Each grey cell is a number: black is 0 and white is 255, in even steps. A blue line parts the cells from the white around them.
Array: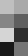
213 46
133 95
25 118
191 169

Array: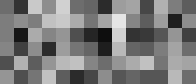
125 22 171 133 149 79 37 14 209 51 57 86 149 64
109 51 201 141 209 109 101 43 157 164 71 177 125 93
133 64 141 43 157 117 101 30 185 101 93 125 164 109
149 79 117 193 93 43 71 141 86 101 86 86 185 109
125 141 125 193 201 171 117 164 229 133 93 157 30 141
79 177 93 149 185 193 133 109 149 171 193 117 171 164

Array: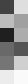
105 85
189 160
31 173
117 208
66 222
236 250

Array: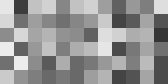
230 61 194 209 134 194 209 158 97 152 126 222
236 97 152 194 126 173 187 230 75 120 165 112
215 112 158 134 112 134 152 202 68 90 165 83
202 146 126 105 120 105 158 180 68 83 165 75
140 215 165 180 146 140 97 222 209 173 180 53
112 236 140 90 173 105 120 152 180 126 187 75

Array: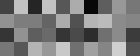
119 87 180 152 200 112 160 133 207 81
146 125 125 100 172 81 180 187 139 133
53 146 94 106 53 74 45 112 139 59
67 194 37 194 87 172 8 94 152 119

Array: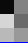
214 107
9 130
185 153

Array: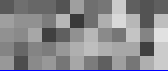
152 77 138 152 118 167 124 95 159 118 175 203
132 103 132 124 152 175 190 175 167 167 64 203
89 111 103 103 83 159 111 118 203 95 83 95
145 138 167 64 95 145 183 138 118 196 132 225
159 145 145 124 183 57 111 175 217 183 83 190

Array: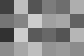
117 132 205 160 167 97
140 167 190 148 154 140
64 190 84 124 110 174
49 205 90 104 84 182

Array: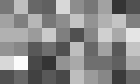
80 103 65 88 72 190 155 135 59 103
162 127 183 119 141 196 147 177 196 127
147 135 88 111 80 190 103 162 88 196
177 177 155 202 127 80 135 208 169 229
119 190 103 96 216 141 119 162 52 80
216 251 72 52 147 169 111 111 96 169
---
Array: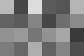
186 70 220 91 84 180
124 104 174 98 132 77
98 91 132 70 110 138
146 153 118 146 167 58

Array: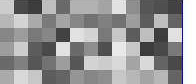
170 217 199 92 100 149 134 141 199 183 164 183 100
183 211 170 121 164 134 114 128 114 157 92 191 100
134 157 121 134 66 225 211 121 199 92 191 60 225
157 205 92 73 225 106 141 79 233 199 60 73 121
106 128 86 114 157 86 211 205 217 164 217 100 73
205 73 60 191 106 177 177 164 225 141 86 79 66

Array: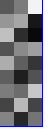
89 124 243
124 108 199
82 138 158
132 39 116
95 31 82
68 185 68
173 95 53
150 166 23
192 45 9

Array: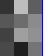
65 159 145
87 109 139
73 31 117
51 189 94

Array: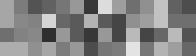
173 173 144 166 124 152 77 118 124 227 118 179 158 103
111 130 136 47 152 90 55 152 69 186 69 103 186 83
166 136 130 213 103 90 179 90 69 144 158 194 111 111
166 124 83 97 118 152 55 220 158 111 144 194 97 77

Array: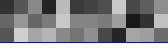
86 207 165 180 137 116 143 72 37 165 158 108
50 86 137 37 187 58 66 78 201 72 94 143
102 150 102 123 201 131 131 123 158 24 50 194

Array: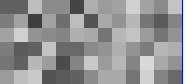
155 189 201 83 90 97 139 169 169 117 209 132 104
97 97 189 139 139 68 175 155 162 209 162 139 195
117 97 183 155 75 132 201 155 183 132 217 169 147
162 209 147 139 132 175 169 117 183 195 155 117 147
125 90 97 195 104 104 139 147 175 147 125 183 175
125 162 62 162 110 189 83 169 147 183 117 90 132

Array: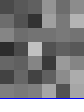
44 74 193 82 96 88
102 96 133 58 154 133
127 121 127 166 82 166
133 109 115 115 121 115
74 88 96 148 109 140
66 102 66 96 140 172
109 82 50 160 121 180
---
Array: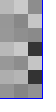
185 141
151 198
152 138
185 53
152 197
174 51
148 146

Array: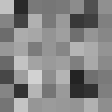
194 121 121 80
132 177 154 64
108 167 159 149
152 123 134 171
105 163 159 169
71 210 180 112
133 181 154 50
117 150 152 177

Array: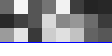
106 85 242 36
41 85 136 108
155 57 224 99

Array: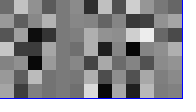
108 145 122 46 80 150 102
153 136 122 132 133 64 165
85 13 122 175 142 237 74
198 60 122 175 133 133 175
131 8 122 68 107 81 147
153 187 122 175 142 168 138
165 128 122 218 168 185 129

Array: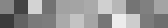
134 211 162 170 183 128
60 122 170 165 236 123

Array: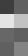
62
228
103
96

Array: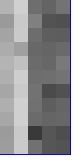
179 110 115
154 128 80
164 109 93
172 104 106
180 107 121
175 110 115
166 114 81
175 113 101
167 107 103
155 57 78
157 113 83

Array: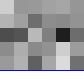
206 153 166
179 110 138
77 185 30
140 138 206
154 96 219

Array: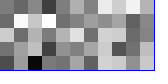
124 136 126 130 206 180
107 199 112 158 165 136
205 179 180 112 206 132
115 192 145 166 84 190
77 8 115 97 203 201
